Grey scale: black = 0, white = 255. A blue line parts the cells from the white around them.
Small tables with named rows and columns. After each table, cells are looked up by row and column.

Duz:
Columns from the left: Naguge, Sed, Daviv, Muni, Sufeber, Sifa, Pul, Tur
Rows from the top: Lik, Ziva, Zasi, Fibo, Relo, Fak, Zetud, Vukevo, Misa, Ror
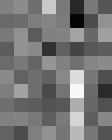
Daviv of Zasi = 91
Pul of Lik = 121
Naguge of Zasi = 121
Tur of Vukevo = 80
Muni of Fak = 97
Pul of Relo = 133
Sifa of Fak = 221
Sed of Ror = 76
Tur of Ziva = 145
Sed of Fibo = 146
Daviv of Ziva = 125
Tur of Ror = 84
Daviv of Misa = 121
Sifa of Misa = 213

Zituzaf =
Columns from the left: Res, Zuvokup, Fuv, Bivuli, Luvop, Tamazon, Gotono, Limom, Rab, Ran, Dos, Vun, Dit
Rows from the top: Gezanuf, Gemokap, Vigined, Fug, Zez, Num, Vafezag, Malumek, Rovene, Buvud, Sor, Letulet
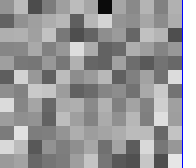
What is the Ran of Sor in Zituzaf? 92
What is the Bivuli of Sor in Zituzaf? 146
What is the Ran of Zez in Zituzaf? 109
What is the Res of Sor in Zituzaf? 217
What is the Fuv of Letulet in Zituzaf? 103
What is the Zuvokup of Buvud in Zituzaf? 225
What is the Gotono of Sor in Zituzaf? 167
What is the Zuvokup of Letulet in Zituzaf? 163
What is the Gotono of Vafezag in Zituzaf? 107
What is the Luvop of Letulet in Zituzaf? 124
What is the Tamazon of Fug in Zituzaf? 221
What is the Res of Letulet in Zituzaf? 154
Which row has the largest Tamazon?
Fug

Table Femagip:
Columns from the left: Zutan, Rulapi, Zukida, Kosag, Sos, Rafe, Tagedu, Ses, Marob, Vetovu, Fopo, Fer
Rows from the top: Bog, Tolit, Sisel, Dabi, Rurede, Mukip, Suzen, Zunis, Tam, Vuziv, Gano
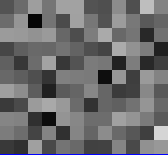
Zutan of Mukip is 104
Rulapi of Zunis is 74
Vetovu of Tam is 148
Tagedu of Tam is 109
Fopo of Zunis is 149
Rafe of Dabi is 99
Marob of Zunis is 96
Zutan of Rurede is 96
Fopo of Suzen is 136
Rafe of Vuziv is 133

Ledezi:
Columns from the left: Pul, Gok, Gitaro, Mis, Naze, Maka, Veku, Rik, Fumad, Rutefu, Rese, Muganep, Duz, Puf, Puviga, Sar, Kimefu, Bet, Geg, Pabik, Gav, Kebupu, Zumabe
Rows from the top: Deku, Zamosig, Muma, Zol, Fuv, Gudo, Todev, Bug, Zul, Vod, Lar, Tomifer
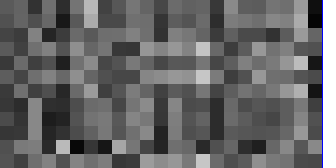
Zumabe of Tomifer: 72
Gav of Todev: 151
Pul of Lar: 80
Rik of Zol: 117
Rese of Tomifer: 156
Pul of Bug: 55
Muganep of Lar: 36
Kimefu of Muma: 96
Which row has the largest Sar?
Gudo

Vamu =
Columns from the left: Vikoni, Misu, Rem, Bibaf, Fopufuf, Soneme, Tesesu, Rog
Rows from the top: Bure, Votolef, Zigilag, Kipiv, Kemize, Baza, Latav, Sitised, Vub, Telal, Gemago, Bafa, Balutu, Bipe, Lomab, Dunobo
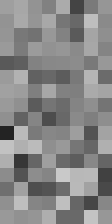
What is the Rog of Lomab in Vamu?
135
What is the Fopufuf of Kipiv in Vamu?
150
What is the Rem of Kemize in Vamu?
130
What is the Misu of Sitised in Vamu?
144
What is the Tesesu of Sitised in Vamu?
143
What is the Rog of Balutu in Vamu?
65
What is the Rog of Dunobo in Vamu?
151
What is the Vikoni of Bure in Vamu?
159
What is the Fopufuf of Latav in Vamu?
129
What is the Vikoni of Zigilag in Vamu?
149
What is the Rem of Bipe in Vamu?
78
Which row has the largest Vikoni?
Gemago

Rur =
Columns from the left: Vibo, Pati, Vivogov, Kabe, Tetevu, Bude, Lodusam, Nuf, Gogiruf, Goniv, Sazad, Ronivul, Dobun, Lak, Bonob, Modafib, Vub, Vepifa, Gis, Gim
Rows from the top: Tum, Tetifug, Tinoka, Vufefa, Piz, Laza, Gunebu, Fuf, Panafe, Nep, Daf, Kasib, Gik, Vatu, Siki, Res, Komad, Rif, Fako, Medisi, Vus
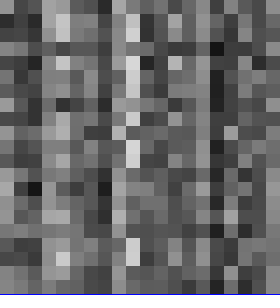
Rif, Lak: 84
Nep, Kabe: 154
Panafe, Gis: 83
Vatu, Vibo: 168
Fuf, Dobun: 58
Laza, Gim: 103
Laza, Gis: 126
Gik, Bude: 95

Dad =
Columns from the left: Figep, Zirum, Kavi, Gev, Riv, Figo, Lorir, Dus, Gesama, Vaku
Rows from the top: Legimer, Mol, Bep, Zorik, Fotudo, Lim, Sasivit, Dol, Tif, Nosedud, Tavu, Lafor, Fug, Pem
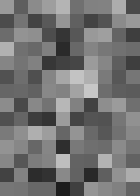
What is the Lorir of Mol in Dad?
67
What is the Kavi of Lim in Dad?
79
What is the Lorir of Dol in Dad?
66
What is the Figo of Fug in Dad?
98
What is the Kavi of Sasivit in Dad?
97
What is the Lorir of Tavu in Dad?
111
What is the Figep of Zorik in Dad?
177
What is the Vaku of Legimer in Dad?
74
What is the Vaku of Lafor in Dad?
98
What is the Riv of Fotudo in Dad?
65
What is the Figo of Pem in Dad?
63
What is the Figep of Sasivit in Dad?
102
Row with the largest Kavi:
Nosedud

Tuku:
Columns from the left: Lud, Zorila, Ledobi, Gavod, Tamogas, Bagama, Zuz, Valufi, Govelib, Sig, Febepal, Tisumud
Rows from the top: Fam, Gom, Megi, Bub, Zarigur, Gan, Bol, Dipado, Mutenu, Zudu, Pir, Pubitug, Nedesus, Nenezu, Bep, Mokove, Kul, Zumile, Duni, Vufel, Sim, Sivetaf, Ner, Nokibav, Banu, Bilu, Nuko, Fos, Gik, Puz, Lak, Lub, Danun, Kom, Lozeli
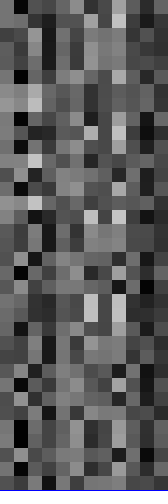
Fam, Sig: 92
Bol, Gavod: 104
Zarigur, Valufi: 116
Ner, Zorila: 89
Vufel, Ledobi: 104
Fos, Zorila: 8
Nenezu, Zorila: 11
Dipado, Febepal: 101
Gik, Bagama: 119
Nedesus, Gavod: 95
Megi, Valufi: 114
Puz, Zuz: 135
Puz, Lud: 79
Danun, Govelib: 28

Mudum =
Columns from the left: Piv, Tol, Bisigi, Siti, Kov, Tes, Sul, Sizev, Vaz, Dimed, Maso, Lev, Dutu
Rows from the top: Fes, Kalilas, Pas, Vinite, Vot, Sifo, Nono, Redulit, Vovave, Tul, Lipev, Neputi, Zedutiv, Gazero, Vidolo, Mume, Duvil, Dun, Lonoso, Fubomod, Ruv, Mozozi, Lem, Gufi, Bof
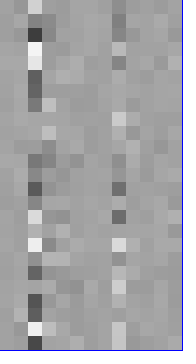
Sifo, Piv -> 163
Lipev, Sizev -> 161
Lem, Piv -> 160
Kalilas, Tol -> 167
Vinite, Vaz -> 185
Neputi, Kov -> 156
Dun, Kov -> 161
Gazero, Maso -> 162

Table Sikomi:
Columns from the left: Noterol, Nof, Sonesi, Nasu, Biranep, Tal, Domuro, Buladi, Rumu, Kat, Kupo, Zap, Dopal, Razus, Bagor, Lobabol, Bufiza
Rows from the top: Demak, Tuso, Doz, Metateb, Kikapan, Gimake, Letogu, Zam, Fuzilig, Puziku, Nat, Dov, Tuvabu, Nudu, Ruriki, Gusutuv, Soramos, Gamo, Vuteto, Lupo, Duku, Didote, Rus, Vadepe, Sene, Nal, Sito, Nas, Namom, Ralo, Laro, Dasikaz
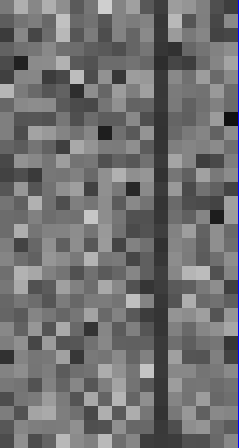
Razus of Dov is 133
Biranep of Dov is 158
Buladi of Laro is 82
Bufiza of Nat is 111
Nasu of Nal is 120
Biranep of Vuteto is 140
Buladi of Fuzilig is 93
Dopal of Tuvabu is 118
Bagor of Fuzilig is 117
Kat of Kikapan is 115
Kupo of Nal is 129
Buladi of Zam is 117
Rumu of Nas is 164
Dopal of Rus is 148

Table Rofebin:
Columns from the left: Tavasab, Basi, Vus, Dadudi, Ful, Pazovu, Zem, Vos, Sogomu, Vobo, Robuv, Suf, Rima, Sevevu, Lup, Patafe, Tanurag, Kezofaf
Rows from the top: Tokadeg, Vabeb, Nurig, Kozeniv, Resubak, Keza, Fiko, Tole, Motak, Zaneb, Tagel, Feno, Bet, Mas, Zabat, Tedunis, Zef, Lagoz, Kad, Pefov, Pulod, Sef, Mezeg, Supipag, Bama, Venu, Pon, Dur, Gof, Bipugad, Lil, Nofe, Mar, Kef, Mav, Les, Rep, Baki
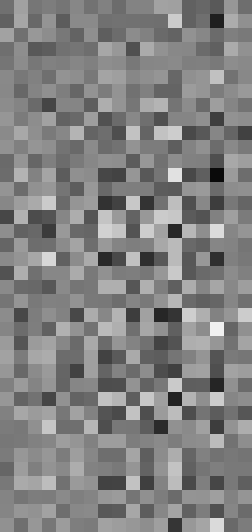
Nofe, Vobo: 125
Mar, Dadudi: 151
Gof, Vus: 114
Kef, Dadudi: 147
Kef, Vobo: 149
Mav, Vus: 165
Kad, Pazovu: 140
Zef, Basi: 98
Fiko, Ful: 126
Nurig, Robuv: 129
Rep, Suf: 135
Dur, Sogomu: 78
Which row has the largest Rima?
Bet

